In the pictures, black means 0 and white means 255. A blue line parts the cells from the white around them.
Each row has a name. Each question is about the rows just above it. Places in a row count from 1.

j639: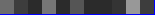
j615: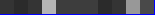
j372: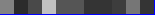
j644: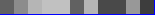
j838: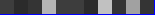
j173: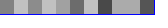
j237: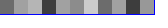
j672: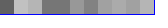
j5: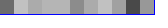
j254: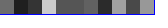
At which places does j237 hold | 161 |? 2 5 9
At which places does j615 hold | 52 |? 1 3 9
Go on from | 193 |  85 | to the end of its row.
|  85 |  52 |  52 |  61 | 118 |  52 |
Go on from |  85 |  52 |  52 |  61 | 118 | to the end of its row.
| 52 |
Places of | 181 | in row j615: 4
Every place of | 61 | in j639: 2 11
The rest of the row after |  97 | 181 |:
|  73 |  73 | 152 |  61 |

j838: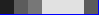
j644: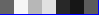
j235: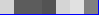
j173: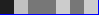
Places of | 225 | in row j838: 4 5 6
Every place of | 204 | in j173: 5 7
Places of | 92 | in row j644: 7
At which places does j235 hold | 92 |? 2 3

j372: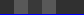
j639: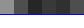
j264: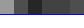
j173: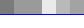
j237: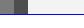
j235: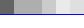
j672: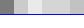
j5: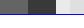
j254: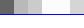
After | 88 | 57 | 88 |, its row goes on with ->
| 48 | 48 |
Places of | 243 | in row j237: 3 4 5 6
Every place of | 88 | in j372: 2 4

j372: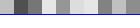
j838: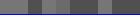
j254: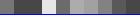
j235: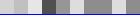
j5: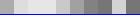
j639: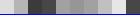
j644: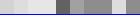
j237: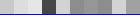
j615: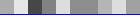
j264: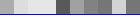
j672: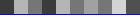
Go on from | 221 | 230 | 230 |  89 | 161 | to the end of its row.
| 130 | 118 | 211 | 118 |
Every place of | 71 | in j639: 4 10
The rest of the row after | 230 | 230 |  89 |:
| 161 | 130 | 118 | 211 | 118 |
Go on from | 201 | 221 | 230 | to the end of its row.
|  71 | 211 | 141 | 150 | 141 | 211 | 161 |
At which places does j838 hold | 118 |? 1 2 4 8
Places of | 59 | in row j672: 1 4

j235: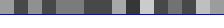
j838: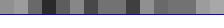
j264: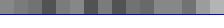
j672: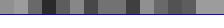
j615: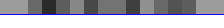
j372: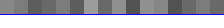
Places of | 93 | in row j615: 5 14
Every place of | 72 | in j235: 2 4 7 8 12 14
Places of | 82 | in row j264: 4 7 9

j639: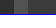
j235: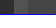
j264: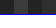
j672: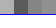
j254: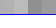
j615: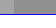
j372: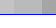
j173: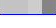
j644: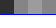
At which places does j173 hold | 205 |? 3
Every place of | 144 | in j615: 2 3 4
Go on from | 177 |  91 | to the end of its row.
| 133 | 144 |
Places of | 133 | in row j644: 2 4

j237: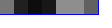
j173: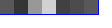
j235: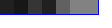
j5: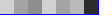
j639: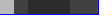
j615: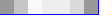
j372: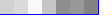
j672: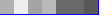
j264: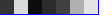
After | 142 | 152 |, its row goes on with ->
| 130 |
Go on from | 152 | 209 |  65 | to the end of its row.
| 76 | 88 |
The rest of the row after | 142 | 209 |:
| 164 | 186 |  44 |
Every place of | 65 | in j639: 2 6 7

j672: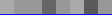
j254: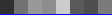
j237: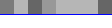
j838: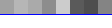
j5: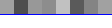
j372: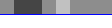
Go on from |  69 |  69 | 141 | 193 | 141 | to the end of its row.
| 141 | 141 |
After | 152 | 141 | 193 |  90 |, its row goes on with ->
| 132 | 161 |
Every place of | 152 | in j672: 2 3 5 8
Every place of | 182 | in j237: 2 5 6 7
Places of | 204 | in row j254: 5
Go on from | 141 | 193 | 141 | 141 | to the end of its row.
| 141 |
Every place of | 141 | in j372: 1 4 6 7 8

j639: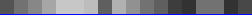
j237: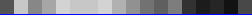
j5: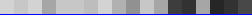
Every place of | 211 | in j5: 1 3 8
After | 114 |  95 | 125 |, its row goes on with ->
| 50 | 28 | 38 | 18 | 72 |
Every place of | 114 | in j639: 2 11 15 16
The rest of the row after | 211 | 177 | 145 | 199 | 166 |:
|  61 |  50 | 166 |  38 |  50 |  72 |
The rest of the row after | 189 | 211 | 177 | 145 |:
| 199 | 166 |  61 |  50 | 166 |  38 |  50 |  72 |
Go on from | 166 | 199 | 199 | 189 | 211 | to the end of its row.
| 177 | 145 | 199 | 166 |  61 |  50 | 166 |  38 |  50 |  72 |
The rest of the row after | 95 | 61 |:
|  50 | 114 | 114 |  50 |  72 |

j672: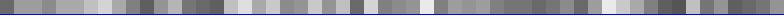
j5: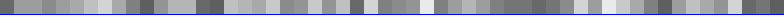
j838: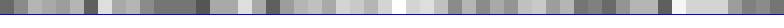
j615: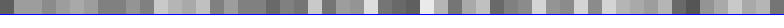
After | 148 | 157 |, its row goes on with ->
| 128 | 117 | 117 | 105 | 117 | 139 | 105 | 157 | 234 | 201 | 169 | 128 |  95 |  85 | 192 | 117 | 148 |  95 | 105 | 117 | 148 |
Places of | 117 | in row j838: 12 13 14 42 56
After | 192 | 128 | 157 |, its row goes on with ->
| 128 | 128 | 105 | 128 | 117 | 201 | 117 | 157 | 148 | 222 | 117 | 105 |  95 | 234 | 181 | 117 | 169 | 192 | 105 | 128 | 139 | 212 | 148 | 139 | 212 | 139 | 212 | 181 | 169 | 157 | 181 | 105 |  85 | 148 | 169 | 201 | 169 | 181 | 117 |
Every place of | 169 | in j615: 6 14 34 46 52 54
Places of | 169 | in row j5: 6 9 19 46 51
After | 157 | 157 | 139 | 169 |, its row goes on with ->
| 169 | 192 | 212 | 169 | 128 |  95 | 148 | 181 | 117 | 105 |  95 | 192 | 222 | 169 | 201 | 139 | 148 | 201 | 148 | 192 | 105 | 212 | 128 | 139 | 148 | 234 | 128 | 157 | 148 | 157 | 128 | 117 | 117 | 105 | 117 | 139 | 105 | 157 | 234 | 201 | 169 | 128 |  95 |  85 | 192 | 117 | 148 |  95 | 105 | 117 | 148 |
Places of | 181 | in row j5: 13 14 18 34

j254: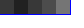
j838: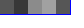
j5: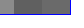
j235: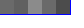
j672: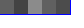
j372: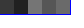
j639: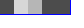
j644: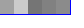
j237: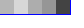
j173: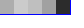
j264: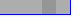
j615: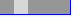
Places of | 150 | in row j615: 1 3 4 5
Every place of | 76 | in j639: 1 4 5
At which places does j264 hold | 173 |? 1 2 3 5
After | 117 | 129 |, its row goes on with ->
| 139 |
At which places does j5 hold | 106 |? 4 5

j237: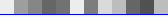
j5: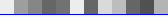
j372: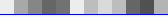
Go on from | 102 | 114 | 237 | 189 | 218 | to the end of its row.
| 189 | 102 |  81 | 180 |
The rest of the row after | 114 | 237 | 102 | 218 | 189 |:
| 102 |  81 | 180 |
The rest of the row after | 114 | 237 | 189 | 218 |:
| 189 | 102 |  81 | 180 |
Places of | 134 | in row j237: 3
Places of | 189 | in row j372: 7 9
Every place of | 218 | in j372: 8

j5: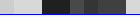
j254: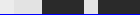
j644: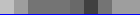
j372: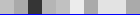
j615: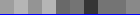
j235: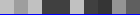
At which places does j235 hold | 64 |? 4 5 7
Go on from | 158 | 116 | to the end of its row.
| 116 | 116 | 105 |  64 | 116 | 158 | 158 |
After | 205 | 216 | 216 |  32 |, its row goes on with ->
|  32 |  73 |  53 |  64 |  64 | 216 |
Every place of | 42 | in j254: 4 5 6 8 9 10
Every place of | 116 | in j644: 3 4 5 8
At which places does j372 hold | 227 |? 8 9

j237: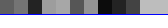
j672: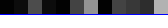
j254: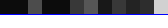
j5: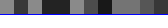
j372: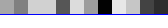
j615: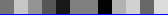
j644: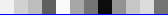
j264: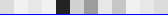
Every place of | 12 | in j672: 2 4
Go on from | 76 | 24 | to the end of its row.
| 116 | 116 |  86 |  56 |
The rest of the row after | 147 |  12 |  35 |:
|  67 | 189 | 189 |
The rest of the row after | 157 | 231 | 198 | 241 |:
| 231 | 220 |
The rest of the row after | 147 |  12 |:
|  35 |  67 | 189 | 189 |

